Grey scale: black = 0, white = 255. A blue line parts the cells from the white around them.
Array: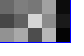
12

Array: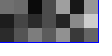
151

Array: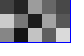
72

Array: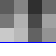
105

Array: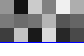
174

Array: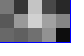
40
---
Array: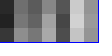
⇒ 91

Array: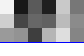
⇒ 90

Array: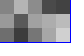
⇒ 140

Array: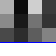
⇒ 207

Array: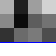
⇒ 158

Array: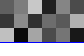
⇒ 200

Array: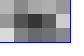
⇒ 167

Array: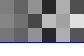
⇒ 146
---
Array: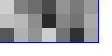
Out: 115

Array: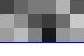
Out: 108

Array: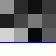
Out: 121

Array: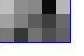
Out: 62

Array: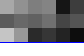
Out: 69

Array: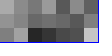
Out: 88

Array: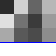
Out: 59

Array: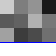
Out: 177
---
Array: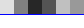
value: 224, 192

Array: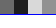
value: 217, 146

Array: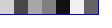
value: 240, 209

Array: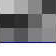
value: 196, 169

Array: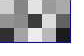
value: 236, 228

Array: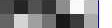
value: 249, 213

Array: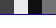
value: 234, 115
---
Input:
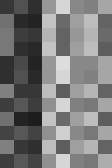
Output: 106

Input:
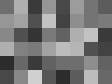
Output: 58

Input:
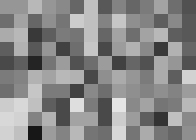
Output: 88

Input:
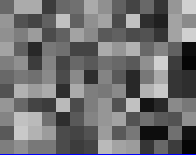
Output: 208

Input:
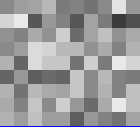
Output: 170
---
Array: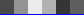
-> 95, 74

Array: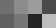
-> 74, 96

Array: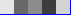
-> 211, 230

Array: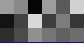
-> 208, 46

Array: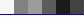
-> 66, 246

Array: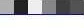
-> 82, 176
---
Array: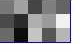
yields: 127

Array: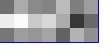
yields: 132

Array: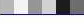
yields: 209

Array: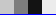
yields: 236

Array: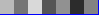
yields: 85

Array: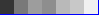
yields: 142

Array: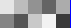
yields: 100
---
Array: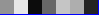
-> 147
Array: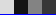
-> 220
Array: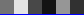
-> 115
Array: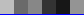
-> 190
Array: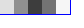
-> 224
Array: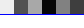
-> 238
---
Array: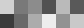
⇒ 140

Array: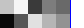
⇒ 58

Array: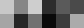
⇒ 206

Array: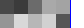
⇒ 107

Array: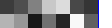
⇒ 129

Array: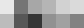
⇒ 167

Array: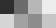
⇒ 183

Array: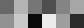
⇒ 118
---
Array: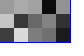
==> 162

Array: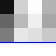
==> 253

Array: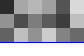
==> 183

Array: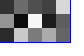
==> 79

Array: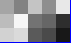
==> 196

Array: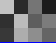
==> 117

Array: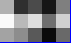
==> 75

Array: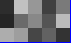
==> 151

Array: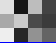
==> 189
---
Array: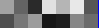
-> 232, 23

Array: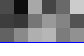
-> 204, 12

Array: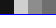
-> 207, 20

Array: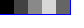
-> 215, 0

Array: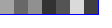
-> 218, 50

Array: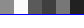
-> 251, 33

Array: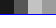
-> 195, 25

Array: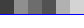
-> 212, 62
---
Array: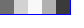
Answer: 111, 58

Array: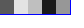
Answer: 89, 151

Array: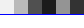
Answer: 241, 51

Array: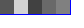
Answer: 86, 128

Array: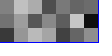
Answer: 129, 143

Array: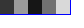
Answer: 53, 217

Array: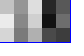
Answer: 194, 61

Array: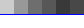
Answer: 204, 72

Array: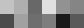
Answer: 195, 89
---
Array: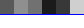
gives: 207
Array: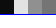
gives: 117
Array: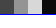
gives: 11
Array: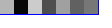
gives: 119
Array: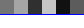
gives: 92
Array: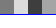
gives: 165
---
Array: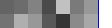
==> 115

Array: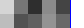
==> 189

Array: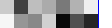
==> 246

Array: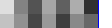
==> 194

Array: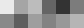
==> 137

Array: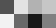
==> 242
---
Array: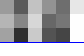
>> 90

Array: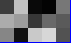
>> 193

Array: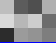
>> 92

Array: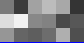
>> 59

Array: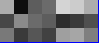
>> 14

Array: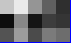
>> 234

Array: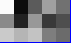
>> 12
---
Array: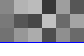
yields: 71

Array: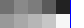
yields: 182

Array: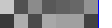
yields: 74

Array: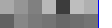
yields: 122

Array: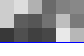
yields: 86

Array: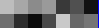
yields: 11

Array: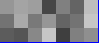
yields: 121

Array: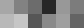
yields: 86

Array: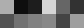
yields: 129
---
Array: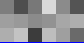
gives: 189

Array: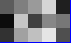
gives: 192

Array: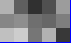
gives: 118

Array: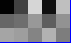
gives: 132

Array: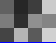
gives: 181

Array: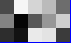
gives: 234

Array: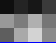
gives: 169
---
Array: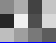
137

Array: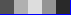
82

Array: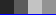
38

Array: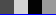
75

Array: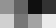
147

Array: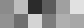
139

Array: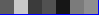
93

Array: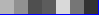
181

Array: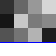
49
